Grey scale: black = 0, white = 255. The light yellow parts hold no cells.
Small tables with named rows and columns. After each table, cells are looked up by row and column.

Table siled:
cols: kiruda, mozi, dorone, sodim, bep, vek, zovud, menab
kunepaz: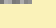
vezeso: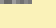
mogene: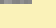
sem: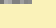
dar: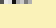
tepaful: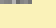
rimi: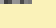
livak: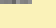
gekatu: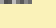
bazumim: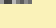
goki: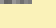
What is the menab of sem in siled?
139
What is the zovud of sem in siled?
133
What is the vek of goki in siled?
112
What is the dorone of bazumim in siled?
70
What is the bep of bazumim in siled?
122
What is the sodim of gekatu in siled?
190
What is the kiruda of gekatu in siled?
160
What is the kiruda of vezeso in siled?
145
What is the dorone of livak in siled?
130
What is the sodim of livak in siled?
103
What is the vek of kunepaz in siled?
173
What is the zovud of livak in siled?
128
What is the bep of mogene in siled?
131
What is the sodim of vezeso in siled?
157
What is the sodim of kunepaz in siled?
121
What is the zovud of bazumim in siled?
141

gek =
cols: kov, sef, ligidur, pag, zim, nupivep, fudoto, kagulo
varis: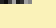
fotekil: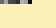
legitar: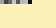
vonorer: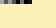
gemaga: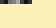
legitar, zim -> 87
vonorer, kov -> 168
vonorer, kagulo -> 19
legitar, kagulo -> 15
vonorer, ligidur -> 154
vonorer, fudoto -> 2
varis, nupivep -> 48
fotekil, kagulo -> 14
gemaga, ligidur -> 114
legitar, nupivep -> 183
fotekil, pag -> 70
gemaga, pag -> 129
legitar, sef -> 70
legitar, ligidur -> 105
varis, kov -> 35
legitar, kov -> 160
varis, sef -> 13
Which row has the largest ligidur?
vonorer

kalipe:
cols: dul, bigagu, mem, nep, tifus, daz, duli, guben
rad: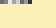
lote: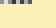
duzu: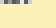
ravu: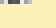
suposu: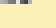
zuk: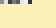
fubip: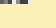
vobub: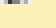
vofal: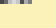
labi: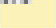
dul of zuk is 143
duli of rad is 155
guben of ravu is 193
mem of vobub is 55
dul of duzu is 206
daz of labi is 196
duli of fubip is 70
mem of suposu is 126
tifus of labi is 240
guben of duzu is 208
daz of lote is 65

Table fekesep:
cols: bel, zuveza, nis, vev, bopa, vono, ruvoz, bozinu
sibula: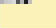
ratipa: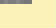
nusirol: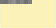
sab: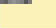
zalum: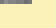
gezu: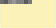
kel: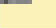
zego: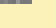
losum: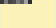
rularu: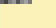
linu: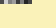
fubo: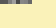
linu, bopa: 60
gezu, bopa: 128
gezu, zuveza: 94
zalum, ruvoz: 111
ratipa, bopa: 136
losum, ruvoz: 162
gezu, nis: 135
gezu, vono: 129
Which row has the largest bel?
sibula

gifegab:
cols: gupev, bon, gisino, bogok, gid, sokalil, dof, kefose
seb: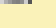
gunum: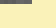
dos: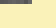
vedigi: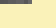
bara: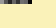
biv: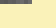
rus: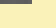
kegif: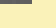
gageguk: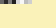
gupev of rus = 94
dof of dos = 85
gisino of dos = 96
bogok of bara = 100
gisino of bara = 37
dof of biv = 95
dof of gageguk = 188
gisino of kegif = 95
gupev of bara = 153
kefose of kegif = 95
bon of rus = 95

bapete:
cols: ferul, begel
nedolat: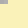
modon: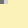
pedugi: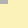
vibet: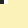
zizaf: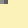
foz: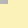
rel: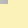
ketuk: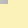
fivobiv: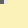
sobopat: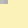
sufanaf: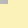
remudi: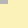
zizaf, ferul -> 142
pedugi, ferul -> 177
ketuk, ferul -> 189
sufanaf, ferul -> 185
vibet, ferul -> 36
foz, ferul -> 184
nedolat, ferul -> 173
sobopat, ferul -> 186
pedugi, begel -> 177
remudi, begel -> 182
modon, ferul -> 113
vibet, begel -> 255
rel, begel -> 182
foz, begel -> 180

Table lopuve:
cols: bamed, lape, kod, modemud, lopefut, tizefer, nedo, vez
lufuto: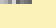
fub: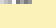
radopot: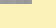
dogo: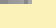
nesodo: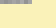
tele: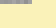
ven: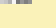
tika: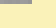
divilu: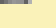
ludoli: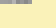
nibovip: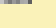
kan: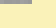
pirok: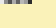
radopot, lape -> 153
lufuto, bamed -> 191
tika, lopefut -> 152
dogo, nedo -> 136
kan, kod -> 154
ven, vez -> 145
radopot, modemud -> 158
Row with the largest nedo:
nibovip

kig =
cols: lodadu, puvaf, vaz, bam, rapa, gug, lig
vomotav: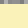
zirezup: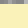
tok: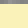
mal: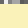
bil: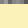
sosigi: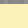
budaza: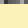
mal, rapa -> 166
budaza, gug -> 165
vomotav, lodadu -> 130
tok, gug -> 130
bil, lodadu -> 129
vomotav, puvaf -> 178
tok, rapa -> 137
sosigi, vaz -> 135
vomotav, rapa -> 143
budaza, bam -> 100
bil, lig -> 87
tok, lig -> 133
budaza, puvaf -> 54
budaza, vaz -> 93
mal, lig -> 102
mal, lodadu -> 103

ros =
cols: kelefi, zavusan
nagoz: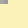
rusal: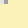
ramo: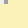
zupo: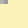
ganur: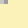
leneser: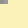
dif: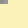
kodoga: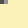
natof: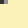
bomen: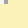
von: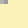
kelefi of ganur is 197
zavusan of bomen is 161
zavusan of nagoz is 156
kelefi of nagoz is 166
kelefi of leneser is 144
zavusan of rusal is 159
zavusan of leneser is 155

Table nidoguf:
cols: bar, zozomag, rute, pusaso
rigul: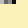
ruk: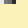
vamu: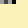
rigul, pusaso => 13
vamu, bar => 159
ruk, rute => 107
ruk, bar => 232
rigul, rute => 141
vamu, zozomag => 67
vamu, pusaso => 7
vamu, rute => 163
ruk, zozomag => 118
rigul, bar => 188
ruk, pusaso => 46
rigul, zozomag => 99

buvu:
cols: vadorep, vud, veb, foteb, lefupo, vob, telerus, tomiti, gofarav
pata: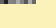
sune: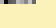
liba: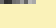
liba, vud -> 46
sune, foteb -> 100
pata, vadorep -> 99
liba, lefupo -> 119
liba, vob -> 157
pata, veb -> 132
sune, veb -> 91
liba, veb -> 51
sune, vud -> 6
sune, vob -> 169
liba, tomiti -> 184
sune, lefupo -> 188
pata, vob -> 130
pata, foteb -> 126
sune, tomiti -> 196
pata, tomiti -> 172
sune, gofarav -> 104
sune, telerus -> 135
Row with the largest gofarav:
liba

